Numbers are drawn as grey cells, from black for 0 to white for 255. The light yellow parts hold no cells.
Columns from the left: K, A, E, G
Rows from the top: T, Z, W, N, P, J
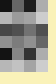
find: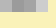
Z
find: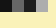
T

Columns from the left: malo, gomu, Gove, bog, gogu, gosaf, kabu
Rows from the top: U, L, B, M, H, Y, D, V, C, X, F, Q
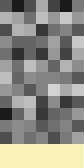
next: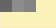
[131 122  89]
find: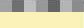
Y
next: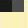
[170  67  26]
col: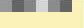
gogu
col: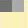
Gove

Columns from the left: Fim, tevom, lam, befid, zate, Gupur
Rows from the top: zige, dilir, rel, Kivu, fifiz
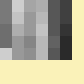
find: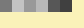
dilir
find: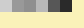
fifiz
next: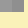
[184  87  42]
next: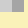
[174  87  64]

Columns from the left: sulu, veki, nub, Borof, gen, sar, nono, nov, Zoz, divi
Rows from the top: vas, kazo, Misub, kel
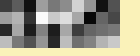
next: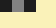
[167  61 101]
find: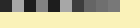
Misub

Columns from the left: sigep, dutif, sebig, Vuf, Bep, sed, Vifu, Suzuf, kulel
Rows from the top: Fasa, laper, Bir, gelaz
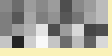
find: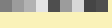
Bir
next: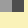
[137 156 187]
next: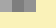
[ 87 117 166]
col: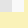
Vuf
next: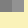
[ 87 117 166]

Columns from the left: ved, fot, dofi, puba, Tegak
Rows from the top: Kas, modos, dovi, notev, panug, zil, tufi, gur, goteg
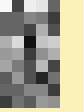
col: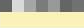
fot
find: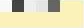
Kas
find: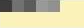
goteg
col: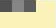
dofi

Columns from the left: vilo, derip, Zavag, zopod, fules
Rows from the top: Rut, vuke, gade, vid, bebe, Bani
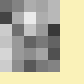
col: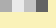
Zavag
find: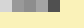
bebe
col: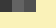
fules
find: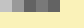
vid
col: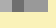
derip

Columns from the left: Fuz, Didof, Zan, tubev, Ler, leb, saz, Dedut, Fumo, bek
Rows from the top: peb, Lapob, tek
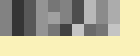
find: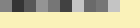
tek
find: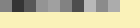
Lapob
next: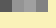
[ 77 184 139]

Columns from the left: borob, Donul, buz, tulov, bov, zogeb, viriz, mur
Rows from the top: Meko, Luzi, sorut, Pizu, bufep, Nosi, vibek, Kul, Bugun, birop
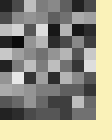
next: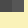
[ 86  62 113]
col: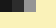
bov
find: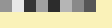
vibek
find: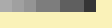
Kul
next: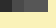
[ 62 113 113]
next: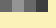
[ 62 190 104]
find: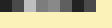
Meko

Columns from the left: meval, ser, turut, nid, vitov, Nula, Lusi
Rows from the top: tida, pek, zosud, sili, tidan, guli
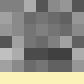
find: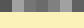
sili
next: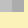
[75 75 64]

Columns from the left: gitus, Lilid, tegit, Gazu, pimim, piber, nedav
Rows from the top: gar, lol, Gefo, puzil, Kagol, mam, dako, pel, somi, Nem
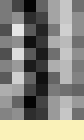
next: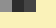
[164 198 143]
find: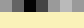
somi
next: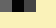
[154 186 154]
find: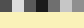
Kagol
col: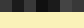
Gazu

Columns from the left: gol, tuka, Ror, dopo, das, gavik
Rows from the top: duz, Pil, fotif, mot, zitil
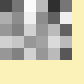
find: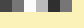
duz
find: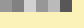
zitil

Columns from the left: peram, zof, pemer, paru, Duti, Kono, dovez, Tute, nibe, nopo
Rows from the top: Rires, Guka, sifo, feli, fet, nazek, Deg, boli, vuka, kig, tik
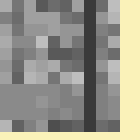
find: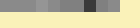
vuka
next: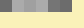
[ 58 149 190]
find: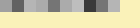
Deg
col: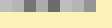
nopo
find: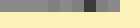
kig

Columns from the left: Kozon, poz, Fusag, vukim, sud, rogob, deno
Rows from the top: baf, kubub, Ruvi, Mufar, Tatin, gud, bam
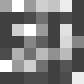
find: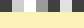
Ruvi
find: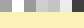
baf

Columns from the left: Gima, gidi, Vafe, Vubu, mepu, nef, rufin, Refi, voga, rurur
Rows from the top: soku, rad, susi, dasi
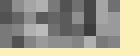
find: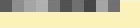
soku
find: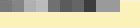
susi

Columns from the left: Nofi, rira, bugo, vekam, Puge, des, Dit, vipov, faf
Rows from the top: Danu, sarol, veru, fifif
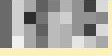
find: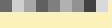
Danu
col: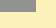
Dit
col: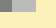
Puge
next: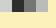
[207 146 146]
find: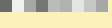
fifif
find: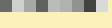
veru
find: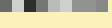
sarol

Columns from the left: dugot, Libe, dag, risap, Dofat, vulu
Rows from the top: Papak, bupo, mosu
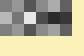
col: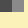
risap
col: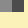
risap

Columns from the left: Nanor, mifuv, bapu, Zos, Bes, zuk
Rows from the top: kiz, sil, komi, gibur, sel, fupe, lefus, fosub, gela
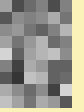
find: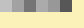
gela
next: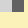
[162 181 193]

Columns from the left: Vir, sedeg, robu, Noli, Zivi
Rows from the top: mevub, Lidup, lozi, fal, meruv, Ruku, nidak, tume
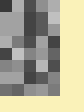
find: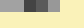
lozi
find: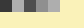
mevub
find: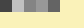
meruv

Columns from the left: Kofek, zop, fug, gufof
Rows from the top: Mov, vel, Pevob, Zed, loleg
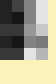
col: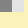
fug
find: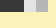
loleg
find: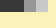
Pevob
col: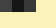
zop

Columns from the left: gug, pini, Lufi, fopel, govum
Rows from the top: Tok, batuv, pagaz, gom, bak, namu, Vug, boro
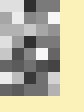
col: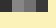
Lufi
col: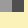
pini
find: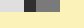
Tok
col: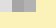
gug
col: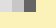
gug
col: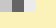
gug
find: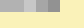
pagaz

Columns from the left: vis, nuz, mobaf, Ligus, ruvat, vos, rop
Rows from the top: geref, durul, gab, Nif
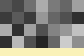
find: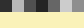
Nif
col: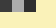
vis
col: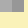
Ligus
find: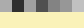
gab
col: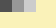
vos
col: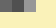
vos
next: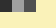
[131 151 193]

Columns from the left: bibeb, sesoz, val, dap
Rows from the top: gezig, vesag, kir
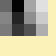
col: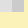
dap
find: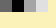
gezig
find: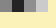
vesag

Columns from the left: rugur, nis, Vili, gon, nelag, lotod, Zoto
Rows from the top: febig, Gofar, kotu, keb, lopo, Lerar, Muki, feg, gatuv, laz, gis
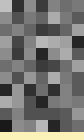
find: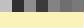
febig
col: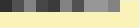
nis
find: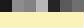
gis
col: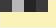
gon
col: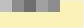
rugur

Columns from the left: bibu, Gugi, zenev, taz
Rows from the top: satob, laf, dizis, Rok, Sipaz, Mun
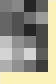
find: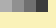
Mun
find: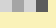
Sipaz
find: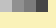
Rok
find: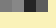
satob

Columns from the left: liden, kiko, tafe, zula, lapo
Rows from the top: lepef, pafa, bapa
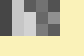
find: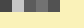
lepef
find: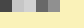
pafa

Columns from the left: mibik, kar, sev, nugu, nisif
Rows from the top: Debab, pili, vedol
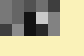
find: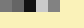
pili
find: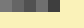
Debab
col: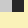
nugu

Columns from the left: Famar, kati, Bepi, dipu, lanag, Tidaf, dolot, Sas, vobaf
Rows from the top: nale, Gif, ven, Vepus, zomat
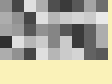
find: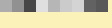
zomat
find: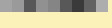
ven
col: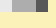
vobaf
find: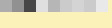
Gif

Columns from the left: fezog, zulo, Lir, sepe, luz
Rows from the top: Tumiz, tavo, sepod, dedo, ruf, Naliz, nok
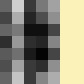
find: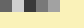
Tumiz
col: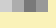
zulo
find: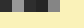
dedo
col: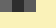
fezog

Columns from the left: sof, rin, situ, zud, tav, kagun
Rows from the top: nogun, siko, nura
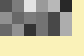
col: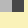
tav
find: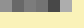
siko
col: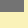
zud
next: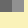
[ 51 115  72]
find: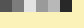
nogun

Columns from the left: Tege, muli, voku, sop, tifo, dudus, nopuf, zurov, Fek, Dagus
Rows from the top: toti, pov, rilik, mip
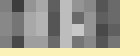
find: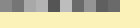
pov
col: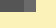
tifo

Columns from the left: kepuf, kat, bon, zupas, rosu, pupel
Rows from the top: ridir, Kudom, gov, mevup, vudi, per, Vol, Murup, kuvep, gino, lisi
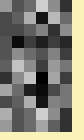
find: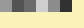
ridir
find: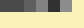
gov
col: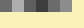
bon
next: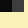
[30 61 39]
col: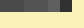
kepuf
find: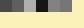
kuvep

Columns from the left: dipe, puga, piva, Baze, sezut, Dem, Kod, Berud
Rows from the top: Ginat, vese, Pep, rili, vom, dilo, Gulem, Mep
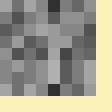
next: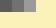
[154 102  91]
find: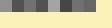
vom
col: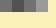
puga

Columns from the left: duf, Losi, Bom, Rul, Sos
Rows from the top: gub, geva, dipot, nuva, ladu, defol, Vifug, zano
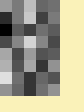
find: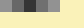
zano
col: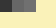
Rul

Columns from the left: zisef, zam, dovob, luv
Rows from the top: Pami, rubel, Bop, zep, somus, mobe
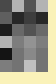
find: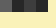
rubel
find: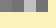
mobe
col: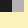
zisef
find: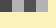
Pami

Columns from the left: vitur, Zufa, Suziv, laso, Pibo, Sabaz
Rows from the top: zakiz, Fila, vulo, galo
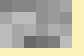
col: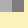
Pibo
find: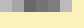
galo
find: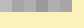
vulo
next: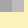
[187 145 154]
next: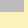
[145 154 145]

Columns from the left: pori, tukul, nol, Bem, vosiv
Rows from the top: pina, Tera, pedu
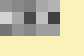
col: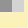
pori
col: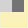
pori
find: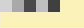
Tera
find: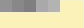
pina
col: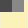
nol

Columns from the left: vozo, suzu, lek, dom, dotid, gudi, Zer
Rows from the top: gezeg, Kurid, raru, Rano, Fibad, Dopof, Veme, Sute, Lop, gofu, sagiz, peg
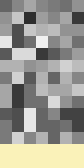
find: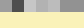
raru
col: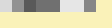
lek
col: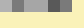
vozo
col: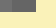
dom
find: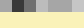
Sute
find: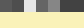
gofu

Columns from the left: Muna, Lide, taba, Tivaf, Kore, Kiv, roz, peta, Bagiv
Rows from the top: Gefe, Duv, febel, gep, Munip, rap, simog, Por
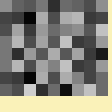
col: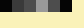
taba
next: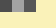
[193  58  68]
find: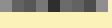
Gefe
